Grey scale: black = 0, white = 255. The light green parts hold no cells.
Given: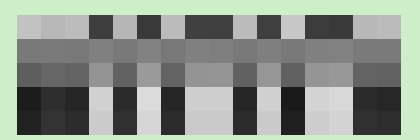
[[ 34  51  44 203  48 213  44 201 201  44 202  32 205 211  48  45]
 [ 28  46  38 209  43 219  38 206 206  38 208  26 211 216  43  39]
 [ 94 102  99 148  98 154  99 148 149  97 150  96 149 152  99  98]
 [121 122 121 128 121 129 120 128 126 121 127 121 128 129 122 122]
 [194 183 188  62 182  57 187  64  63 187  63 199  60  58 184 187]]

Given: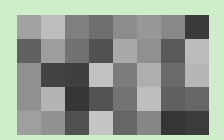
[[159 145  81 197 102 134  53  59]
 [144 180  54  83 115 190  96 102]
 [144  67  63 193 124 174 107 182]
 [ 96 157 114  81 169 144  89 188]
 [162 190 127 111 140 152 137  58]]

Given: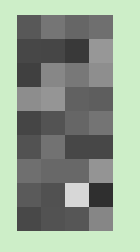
[[ 72  82  86 134]
 [ 90  81 215  47]
 [111 104 104 148]
 [ 82 114  71  71]
 [ 69  83 102 116]
 [141 149  97  94]
 [ 64 135 120 142]
 [ 71  70  57 151]
 [ 88 117 102 111]]

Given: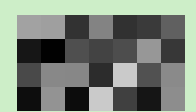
[[ 13 147  12 202  64  21 141]
 [ 73 136 135  44 202  81 138]
 [ 22   1  79  67  77 151  55]
 [162 159  50 131  49  58  96]]

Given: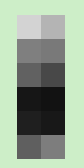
[[ 95 125]
 [ 31  24]
 [ 22  18]
 [ 97  72]
 [127 121]
 [211 180]]

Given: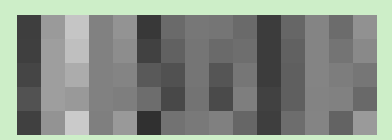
[[ 64 147 202 127 153  48 114 121 128 102  62 109 132  99 154]
 [ 82 158 153 129 126 109  72 115  74 126  65  95 131 129 105]
 [ 69 158 172 129 132  89  81 117  85 118  60  95 132 125 118]
 [ 63 158 191 129 141  65  97 117 106 110  60  97 132 116 137]
 [ 62 154 197 129 147  56 106 119 117 106  60 102 132 108 145]]

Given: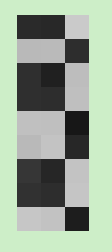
[[198 194  29]
 [ 49  45 197]
 [ 54  38 195]
 [185 195  39]
 [192 191  23]
 [ 47  45 191]
 [ 47  32 189]
 [185 186  45]
 [ 42  40 202]]
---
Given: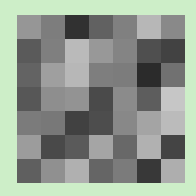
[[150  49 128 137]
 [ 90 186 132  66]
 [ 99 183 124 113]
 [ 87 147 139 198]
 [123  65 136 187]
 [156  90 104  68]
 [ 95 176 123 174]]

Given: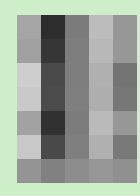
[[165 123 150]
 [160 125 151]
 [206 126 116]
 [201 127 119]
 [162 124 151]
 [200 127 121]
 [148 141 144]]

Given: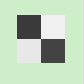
[[ 58]
 [232]]

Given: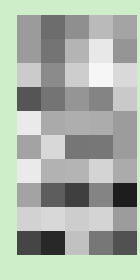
[[155 143 164]
 [155 180 149]
 [203 205 217]
 [ 85 149 201]
 [234 174 156]
 [163 118 156]
 [234 180 171]
 [163  63  29]
 [210 205 156]
 [ 69 193  81]]

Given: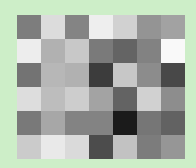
[[125 132 209 162]
 [237 200 100 249]
 [115 177 199  72]
 [221 205  99 141]
 [121 131  27  98]
 [203 218 194 150]]

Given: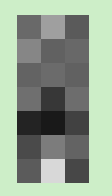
[[105  90]
 [134 104]
 [ 99  97]
 [111 109]
 [ 35  65]
 [ 74  99]
 [ 91  71]]

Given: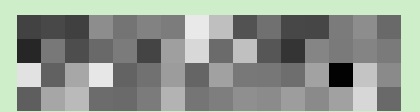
[[ 66  64 116 124 191 112  70 141]
 [ 38  77 123 159 107  86 133 132]
 [226 167  99 156 161 119 162 196]
 [ 94 186 106 179 126 139 138 215]]

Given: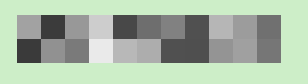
[[162 152  72 129 182 112]
 [ 58 122 184  80 148 118]]

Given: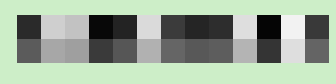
[[ 42 194  35  59  45   5  57]
 [ 91 159  86 101  93  52 100]]
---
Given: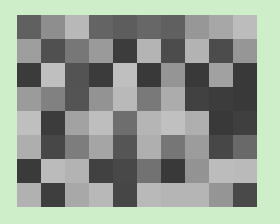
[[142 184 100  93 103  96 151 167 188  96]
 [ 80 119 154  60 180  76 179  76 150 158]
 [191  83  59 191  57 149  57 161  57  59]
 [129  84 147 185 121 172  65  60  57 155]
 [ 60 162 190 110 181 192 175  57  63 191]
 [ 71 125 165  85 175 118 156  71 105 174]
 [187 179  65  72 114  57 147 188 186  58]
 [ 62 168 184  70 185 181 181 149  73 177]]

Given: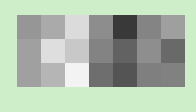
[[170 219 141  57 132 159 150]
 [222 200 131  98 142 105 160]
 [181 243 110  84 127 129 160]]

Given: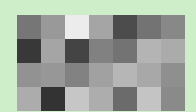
[[153 236 165  76 115 136 118]
 [165  68 129 115 180 171  56]
 [151 130 161 182 168 143 146]
 [ 51 198 173 107 196 138 172]]

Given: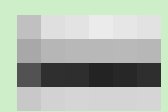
[[223 227 235 230 226 192]
 [182 184 184 185 183 168]
 [ 47  46  35  39  46  82]
 [210 213 212 212 213 200]]

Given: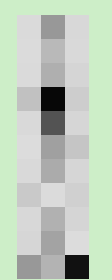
[[152 216 218]
 [185 217 219]
 [175 213 218]
 [  7 205 193]
 [ 83 214 217]
 [160 197 220]
 [171 214 217]
 [219 208 201]
 [177 213 216]
 [163 220 214]
 [179  17 152]]

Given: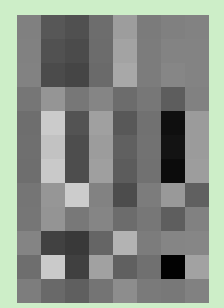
[[ 87  80 109 157 123 128 130 128]
 [ 81  75 108 163 124 131 131 129]
 [ 75  69 106 168 124 134 131 130]
 [149 119 133 108 119  93 129 118]
 [203  83 160  88 113  15 155 110]
 [194  77 156  96 114  19 155 111]
 [201  77 159  92 113  12 157 110]
 [150 204 130  76 124 153  96 117]
 [148 120 133 108 119  94 129 118]
 [ 65  57 101 179 124 133 134 132]
 [202  64 161  96 112   2 162 110]
 [105  95 116 141 122 120 129 125]]

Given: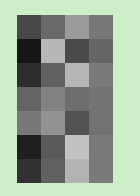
[[105 155 119  72]
 [183  74 102  22]
 [ 97 181 122  45]
 [130 110 115 100]
 [146  82 114 120]
 [ 90 194 121  31]
 [ 96 179 121  49]]

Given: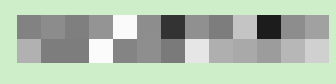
[[140 127 148 250 141  51 144 125 196  28 141 161 130]
 [125 125 251 132 142 122 230 175 169 156 183 208 177]]
